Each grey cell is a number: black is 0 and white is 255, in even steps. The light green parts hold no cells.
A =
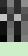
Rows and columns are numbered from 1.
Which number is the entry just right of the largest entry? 61
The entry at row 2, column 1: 30
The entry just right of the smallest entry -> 125
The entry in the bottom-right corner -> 125
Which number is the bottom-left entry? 3

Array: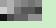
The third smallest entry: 76
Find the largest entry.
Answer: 206
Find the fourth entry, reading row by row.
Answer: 129
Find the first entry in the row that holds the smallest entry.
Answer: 19
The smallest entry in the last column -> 62

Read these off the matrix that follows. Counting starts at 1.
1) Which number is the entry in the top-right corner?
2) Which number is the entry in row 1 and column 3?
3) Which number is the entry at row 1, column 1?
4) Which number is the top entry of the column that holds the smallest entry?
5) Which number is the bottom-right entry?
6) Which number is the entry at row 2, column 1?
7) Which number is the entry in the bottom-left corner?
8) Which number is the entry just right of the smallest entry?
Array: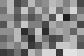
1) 72
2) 72
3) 143
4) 128
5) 214
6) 113
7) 58
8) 113

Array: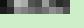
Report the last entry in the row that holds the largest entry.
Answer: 55
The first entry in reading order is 16
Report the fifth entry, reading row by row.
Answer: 83
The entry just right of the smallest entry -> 71
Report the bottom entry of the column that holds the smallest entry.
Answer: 30
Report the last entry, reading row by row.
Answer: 83

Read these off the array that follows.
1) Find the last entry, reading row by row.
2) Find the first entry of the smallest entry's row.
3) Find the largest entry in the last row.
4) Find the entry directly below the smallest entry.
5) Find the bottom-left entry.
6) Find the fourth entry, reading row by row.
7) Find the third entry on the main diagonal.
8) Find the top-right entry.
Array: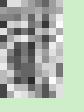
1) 224
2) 186
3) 236
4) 101
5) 70
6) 186
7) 117
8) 198

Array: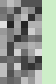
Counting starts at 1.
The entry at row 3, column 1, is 123
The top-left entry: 153
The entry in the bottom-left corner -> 123
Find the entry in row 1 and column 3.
166
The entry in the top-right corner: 83
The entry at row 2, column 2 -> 138
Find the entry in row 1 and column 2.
190
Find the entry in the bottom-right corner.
206
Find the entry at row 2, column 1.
111

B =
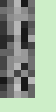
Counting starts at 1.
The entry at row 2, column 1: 113
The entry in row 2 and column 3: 167
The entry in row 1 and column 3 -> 182
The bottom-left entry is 84
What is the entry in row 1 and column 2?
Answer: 113
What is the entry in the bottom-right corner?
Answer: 100
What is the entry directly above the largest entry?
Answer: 167
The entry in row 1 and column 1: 55
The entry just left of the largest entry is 113
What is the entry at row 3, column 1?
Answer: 84
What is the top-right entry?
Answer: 113
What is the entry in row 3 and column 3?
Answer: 153
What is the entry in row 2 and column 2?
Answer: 125
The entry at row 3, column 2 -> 140

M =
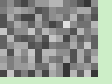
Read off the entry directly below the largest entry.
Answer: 126
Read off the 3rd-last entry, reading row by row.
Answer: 97
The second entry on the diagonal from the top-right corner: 169
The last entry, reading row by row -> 54
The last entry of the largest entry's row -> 182
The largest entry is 224
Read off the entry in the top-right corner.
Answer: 141
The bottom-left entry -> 70
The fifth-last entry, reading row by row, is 54
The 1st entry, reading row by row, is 113
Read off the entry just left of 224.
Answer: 97
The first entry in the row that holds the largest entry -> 82
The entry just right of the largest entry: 141
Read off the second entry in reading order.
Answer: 141
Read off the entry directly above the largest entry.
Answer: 113
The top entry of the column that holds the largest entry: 126
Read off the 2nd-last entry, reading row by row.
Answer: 197
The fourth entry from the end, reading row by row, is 182
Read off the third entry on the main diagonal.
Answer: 113
